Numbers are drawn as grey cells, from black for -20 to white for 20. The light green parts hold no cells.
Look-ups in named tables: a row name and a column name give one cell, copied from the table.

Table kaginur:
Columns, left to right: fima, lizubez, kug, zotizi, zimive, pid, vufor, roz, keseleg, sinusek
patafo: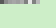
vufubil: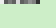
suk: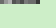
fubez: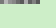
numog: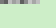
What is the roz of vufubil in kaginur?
3
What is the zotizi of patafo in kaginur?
6
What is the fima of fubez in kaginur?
-1
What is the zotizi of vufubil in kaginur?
-5
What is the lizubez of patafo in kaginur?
2
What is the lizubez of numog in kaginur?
-5
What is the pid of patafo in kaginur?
7
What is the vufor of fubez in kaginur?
7

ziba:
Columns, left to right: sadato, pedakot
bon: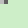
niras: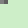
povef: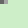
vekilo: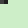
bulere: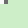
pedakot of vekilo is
-15
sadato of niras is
0
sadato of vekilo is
-10
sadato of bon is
10
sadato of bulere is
19
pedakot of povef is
6
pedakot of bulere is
-3
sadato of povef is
-4
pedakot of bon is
-5
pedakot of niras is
-5

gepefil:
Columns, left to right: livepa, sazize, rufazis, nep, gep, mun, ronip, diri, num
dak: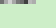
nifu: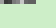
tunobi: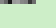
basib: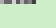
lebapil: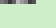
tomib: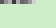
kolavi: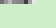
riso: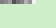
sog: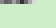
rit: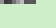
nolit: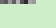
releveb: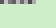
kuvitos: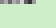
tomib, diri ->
4
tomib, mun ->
-4
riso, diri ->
3
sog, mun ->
-12
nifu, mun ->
11
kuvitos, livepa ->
1
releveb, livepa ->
-6
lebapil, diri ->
-10
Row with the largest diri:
dak

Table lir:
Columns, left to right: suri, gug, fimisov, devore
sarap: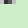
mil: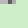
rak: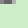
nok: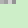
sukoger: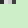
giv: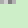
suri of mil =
9
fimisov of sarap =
-6
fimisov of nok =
13
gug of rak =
-4
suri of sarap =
11
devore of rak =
8
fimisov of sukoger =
12
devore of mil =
7
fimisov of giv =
0
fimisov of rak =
-4
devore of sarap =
10
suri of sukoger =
-13
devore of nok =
3
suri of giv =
7
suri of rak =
1
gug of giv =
13
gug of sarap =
-12
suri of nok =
8
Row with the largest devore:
sarap

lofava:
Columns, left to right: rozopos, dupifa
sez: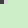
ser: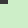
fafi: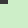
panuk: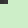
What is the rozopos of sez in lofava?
-10
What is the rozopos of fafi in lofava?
-11
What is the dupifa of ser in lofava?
-11
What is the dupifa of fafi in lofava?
-11
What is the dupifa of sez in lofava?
14
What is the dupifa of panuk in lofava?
-11
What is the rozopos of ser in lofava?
-11
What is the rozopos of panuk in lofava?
-12
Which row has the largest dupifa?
sez

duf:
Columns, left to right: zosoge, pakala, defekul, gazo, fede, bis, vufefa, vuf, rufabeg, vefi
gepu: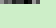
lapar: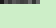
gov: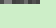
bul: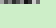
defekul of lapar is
-11
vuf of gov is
-10
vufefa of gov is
-3
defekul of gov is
0
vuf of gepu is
-17
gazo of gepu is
-15
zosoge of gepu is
3
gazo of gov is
-10
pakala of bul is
-8
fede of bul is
-7
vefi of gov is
-9

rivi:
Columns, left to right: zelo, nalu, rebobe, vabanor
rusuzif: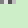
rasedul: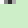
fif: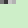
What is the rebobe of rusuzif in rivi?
-7
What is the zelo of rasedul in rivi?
19
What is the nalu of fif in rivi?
-11
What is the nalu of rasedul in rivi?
1
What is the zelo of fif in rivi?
-1
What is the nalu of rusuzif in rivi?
16
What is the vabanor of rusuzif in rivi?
10
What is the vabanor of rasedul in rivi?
7
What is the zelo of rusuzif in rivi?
0
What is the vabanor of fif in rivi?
8
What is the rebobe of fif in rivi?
11
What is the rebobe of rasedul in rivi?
-13
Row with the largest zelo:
rasedul

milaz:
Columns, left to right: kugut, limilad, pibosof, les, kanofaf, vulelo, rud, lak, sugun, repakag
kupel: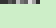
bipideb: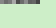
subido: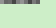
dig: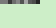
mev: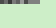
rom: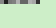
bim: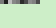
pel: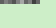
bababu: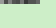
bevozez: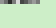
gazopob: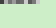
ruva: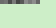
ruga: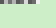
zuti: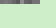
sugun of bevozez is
4
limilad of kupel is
-12
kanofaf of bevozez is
14
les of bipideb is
6
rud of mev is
-8
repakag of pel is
-4
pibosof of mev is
-11
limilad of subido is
-4

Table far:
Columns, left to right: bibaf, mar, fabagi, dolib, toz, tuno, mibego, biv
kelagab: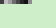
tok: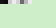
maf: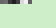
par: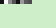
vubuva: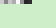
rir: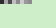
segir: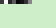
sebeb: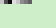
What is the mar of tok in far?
-18
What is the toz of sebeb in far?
11
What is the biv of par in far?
-8
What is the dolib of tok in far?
17
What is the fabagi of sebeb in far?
-18
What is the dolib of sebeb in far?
15
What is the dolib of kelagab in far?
-3
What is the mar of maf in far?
-3
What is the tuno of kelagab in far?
-14
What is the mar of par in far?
19
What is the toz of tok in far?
13
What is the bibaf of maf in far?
-4
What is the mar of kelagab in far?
10

